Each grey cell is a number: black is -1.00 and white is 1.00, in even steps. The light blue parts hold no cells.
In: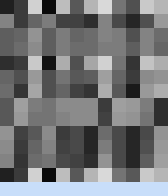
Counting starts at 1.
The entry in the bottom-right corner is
0.42
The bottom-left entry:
-0.75
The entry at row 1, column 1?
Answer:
-0.75
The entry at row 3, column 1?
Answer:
-0.26
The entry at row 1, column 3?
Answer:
0.64
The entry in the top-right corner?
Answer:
0.42
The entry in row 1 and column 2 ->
-0.54
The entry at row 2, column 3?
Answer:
-0.21
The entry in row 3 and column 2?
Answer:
-0.21
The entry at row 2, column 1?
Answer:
0.03
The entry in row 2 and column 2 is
-0.54
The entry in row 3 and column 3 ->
0.15

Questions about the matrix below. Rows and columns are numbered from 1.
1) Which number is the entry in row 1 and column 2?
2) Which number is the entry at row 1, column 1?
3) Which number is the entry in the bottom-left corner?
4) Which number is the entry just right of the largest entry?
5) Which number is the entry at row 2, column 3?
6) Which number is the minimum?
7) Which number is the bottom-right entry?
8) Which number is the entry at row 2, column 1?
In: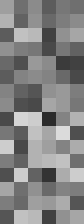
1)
-0.13
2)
0.25
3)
-0.33
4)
-0.38
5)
0.14
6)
-0.66
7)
0.30
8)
0.40

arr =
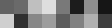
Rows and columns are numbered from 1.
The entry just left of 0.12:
-0.78
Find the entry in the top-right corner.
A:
-0.83
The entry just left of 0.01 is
-0.28
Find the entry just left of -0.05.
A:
0.74
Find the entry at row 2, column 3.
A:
0.06

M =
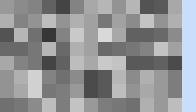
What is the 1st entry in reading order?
0.20
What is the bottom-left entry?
-0.12
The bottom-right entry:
0.48
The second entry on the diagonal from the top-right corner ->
0.15
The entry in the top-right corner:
0.32
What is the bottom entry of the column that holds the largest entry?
-0.02
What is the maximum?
0.70
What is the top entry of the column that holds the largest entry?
0.43
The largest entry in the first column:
0.38
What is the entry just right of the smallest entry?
0.03
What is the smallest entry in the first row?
-0.47
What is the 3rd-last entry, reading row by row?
0.38
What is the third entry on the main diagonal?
-0.12
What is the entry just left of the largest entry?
0.26
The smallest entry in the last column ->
-0.41
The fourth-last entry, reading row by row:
-0.12
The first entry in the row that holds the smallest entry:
-0.35
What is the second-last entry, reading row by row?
0.20
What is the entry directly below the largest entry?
-0.18
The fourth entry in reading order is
-0.24
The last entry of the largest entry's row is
0.09

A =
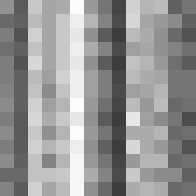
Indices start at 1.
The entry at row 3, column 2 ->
-0.35
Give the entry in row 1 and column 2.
-0.29
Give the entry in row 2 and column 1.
-0.18
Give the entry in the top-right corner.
-0.08
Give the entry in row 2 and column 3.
0.47
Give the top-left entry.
0.14
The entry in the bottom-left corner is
0.03
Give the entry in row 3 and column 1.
-0.02
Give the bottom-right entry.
-0.13
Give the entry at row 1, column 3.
0.57

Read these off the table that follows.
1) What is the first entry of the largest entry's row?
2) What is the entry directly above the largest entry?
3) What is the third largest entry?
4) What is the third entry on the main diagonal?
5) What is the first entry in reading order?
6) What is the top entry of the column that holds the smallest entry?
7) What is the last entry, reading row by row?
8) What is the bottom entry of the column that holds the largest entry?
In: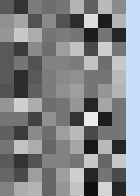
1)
-0.08
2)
-0.71
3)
0.67
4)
0.35
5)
-0.30
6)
-0.25
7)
-0.71
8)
-0.88

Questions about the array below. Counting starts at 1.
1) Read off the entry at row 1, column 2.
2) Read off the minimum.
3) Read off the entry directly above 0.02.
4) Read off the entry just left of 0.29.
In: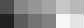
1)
0.07
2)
-0.74
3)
0.29
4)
0.18

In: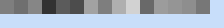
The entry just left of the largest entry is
0.37
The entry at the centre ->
-0.01
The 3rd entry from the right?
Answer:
0.17
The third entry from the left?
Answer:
0.05

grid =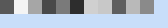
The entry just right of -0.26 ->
0.45
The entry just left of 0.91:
-0.31
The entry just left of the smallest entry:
-0.04
